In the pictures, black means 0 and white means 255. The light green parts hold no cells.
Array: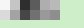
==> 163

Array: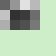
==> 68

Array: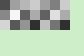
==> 88

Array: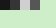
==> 53

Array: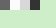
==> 251

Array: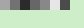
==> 114

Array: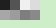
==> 156

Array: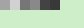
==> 209

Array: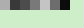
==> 57
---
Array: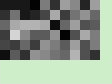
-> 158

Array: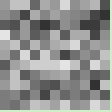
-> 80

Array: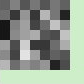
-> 97

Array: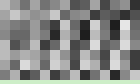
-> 49

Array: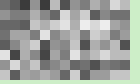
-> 187

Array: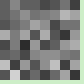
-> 63
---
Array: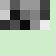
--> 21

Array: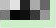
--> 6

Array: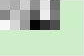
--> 194

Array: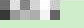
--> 153

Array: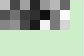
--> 112

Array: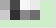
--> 48
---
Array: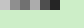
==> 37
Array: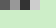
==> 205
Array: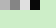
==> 8
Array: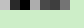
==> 116
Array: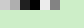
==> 131
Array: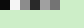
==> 116
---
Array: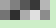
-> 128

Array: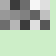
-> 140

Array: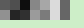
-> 79

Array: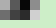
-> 89

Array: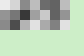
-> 119

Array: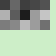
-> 92
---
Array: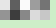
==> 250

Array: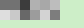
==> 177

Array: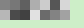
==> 204

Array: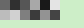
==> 168

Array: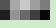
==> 201

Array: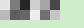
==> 207
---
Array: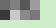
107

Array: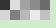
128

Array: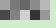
103

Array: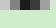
130

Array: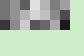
76

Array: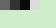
100

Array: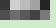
67

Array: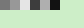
119
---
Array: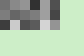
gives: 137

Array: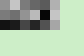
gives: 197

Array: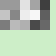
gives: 154

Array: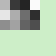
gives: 57

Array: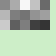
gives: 171

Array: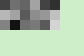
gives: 112

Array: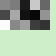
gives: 124

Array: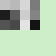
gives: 185

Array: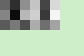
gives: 46

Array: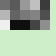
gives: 90
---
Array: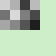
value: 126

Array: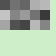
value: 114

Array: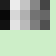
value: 115

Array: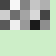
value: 216

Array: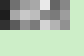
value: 123

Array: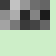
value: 132

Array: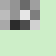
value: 230
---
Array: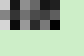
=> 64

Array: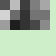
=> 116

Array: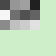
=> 81

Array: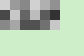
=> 91

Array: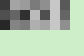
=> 199

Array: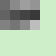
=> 67
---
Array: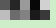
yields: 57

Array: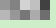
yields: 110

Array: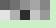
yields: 153

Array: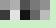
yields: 187

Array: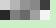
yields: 244

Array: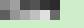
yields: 106
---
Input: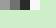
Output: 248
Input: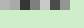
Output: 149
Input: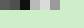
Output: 154
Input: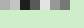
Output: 119
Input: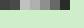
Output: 42
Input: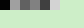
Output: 211
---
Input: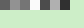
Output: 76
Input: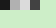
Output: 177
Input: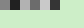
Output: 108
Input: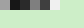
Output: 127
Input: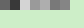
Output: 174
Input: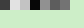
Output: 145
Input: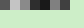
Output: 25
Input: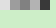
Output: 129
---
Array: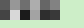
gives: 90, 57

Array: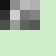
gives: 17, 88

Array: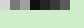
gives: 213, 90

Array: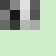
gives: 65, 170

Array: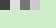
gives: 65, 203

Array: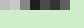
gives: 189, 95

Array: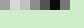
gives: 160, 119

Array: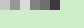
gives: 198, 58

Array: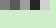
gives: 125, 209
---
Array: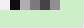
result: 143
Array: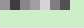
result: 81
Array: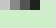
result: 32
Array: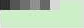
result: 216
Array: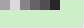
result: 38
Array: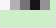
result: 146
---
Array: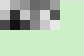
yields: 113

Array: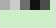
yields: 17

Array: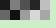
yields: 37

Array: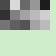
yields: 151

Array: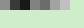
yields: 162

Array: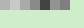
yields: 147

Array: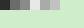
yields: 170

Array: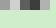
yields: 60

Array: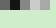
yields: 203
